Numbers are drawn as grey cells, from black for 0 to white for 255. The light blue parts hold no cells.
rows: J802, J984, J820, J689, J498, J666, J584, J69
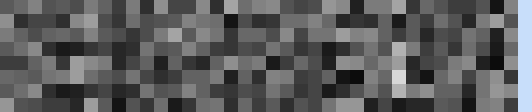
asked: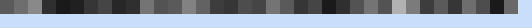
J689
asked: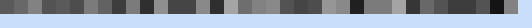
J802

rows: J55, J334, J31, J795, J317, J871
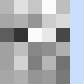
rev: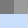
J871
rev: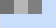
J317
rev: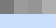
J871
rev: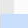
J31
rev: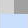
J317

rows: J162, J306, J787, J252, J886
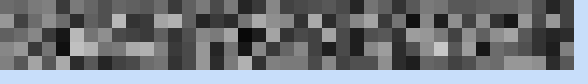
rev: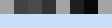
J787
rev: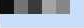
J306
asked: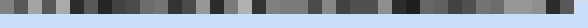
J886
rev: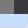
J162
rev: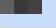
J787
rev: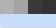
J306
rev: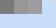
J787

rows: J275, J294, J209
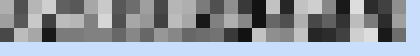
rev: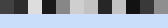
J275
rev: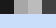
J294
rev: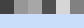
J294
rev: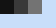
J209
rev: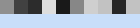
J275
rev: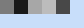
J209

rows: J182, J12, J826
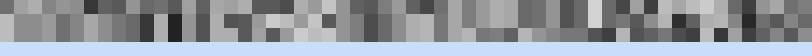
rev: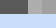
J182
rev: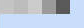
J826
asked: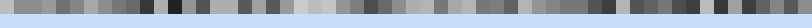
J826
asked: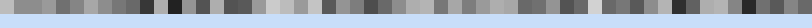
J12

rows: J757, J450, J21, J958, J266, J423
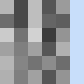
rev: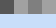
J958
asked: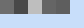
J450
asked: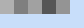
J423
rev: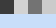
J21
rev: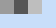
J757

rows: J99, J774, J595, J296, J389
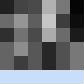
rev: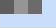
J774
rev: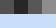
J296

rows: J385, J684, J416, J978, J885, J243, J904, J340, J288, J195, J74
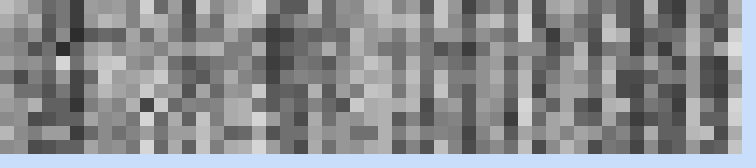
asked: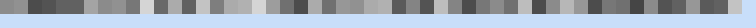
J74
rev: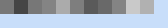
J243
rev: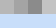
J385
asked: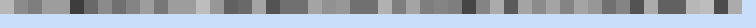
J195
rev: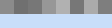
J978

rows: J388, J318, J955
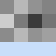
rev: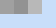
J955
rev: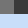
J318

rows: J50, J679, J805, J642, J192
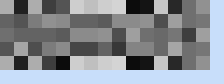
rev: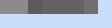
J805
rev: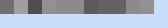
J679
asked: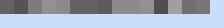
J679
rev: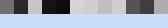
J50
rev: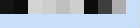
J192
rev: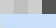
J50
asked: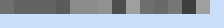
J805

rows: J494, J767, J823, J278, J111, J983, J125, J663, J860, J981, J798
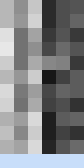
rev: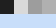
J860
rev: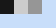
J983
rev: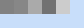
J111

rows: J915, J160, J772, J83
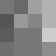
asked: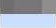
J83
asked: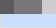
J772
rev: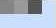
J160
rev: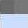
J915
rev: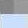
J160

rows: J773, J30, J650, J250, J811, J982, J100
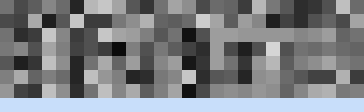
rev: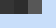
J773
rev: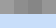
J650
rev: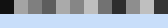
J100
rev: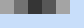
J773
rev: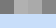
J100

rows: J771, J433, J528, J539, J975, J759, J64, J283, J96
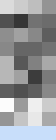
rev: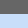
J539
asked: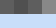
J64
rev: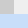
J283

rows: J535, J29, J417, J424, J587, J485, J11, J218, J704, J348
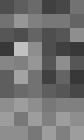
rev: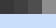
J424
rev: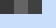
J485
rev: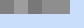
J348
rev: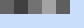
J485
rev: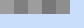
J348
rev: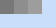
J218

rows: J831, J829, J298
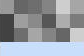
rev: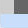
J298
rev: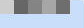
J298
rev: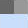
J831
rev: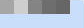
J831
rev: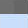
J831

